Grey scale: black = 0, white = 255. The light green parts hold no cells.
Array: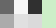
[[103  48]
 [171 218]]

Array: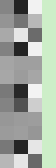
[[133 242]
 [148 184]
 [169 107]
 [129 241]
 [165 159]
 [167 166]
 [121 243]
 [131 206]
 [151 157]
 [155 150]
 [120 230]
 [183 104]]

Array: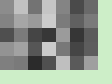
[[140 115 132 105]
 [131 154 123 122]
 [ 79  69 155  91]
 [147  86 120  93]
 [127  43 191 159]]

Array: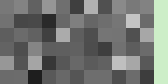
[[120  97 111 177 138 130]
 [114  73 104 102 118 107]
 [ 94  97 171  78 116 167]
 [ 99 133  95  77 113 107]
 [151 165  87  91 191  88]
 [107  30 104 110  78  61]]

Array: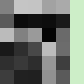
[[129 196 170]
 [ 90  16  26]
 [187 154 106]
 [ 25  72 108]
 [ 47  45  62]
 [ 61  32  90]]

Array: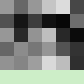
[[153 151 220]
 [ 81  60   7]
 [151 147  40]
 [102 119  83]
 [146 158 189]]

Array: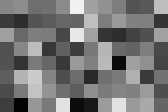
[[134 110 139 160 125  88]
 [ 58  84 102 191 154 128]
 [159 126  71 161  45  80]
 [ 81 189  96 120 105 126]
 [ 82 122  56 128  11 144]
 [ 94 203  78  41 121  58]
 [ 75 195 112 143 133 155]
 [ 62 151 226  23 226 169]]

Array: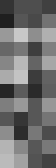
[[ 52  78]
 [ 31  73]
 [153 142]
 [103  62]
 [134 100]
 [171  60]
 [ 38  42]
 [126  87]
 [ 86  87]
 [141 120]
 [180  87]
 [187  83]]

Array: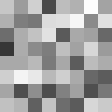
[[198 208 189 253]
 [176 119 223 138]
 [109 194  90 161]
 [ 54 139 191 215]
 [169 185 168 188]
 [207 232 207 104]
 [165 142 129  79]
 [193  96 109 215]]
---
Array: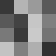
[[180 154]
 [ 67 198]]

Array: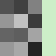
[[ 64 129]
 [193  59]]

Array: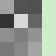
[[ 82  80]
 [216 101]]

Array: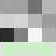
[[161 114]
 [213 183]]

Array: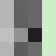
[[ 97 102]
 [ 96 104]]

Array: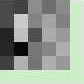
[[ 65 140]
 [202 132]]
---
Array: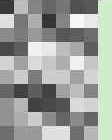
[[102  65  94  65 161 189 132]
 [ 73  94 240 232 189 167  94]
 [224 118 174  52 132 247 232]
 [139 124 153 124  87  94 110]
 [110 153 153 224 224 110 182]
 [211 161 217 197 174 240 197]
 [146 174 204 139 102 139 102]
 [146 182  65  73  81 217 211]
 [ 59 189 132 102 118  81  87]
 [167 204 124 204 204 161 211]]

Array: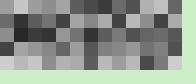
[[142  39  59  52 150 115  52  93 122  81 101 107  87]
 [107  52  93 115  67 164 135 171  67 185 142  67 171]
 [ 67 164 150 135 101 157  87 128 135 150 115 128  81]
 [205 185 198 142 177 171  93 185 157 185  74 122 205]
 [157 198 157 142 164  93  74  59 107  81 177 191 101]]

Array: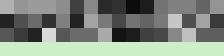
[[ 86  58  34 217  86 107 107 170  20  28  64  72 135 192  94  94]
 [ 34  80 107  50 128  34 163 121  72 115 100 121 198  80 163  58]
 [177 148 155 155 141  64 135  42  50  12  28 115 128 128 100 148]]

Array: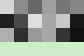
[[175  47 153 167  53  17]
 [ 31  74 222 167 200  24]
 [214 139 103 159 118 133]]

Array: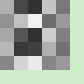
[[183  56  64 176 114]
 [176  71  49 197 120]
 [168  85  49 204 128]
 [147 191 241 108 154]
 [135 212 234 135 154]]

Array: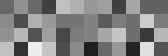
[[191  51 236 197  77 138  30 104 152  36 223  84]
 [138  77 175 152 117 117 131  91 123 110 203 123]
 [104 145 104  65 191 175 152 159  65 167  98  98]
 [145 183  84 159  71 123 131 167 197 110  58 183]]

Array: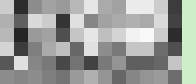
[[184  37 154 162  79 197 230 191 212 242 249 204  44]
 [204  44 141 162 154 184 230 170 162 236 236 204  60]
 [212  60 127 170 191 103 224 141 121 197 197 109  79]
 [176  95 218 204  52 224 134 162 170 176 170 218  66]
 [141 134 141 127 115 154 176 148 103 134 148 154 109]
 [ 87 224 134 121  72 115  66 121 148  95  95 103 197]]

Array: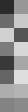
[[209  85]
 [131 138]
 [ 43 152]
 [ 57 167]
 [173 180]
 [108 201]
 [124 215]
 [100 222]]
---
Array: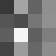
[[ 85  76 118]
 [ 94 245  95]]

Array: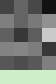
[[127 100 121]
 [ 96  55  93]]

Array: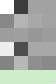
[[136 180 168]
 [157 159 151]]

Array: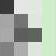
[[165 115 227]
 [169  93  97]]

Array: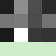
[[118 122  76]
 [ 25 255  55]]

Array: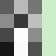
[[140  56 191]
 [ 70 253 141]]

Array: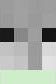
[[154 160 154]
 [ 25 136 158]]

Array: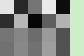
[[ 45 183   7]
 [117 134 108]]
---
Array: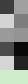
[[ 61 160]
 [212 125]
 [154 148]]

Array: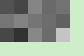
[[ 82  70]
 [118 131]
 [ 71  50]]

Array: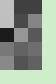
[[192  64]
 [191  73]
 [ 27 150]]

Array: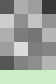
[[ 90 173]
 [205 142]
 [174 124]]

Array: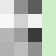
[[234 143]
 [247 210]
 [182 157]]

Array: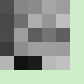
[[ 79 134]
 [ 72 111]
 [ 74 157]]

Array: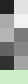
[[ 34 226]
 [170 242]
 [181 122]]

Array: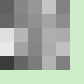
[[ 97 135]
 [103 131]
 [223 182]]

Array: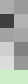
[[172 154]
 [ 62 178]
 [162 167]]
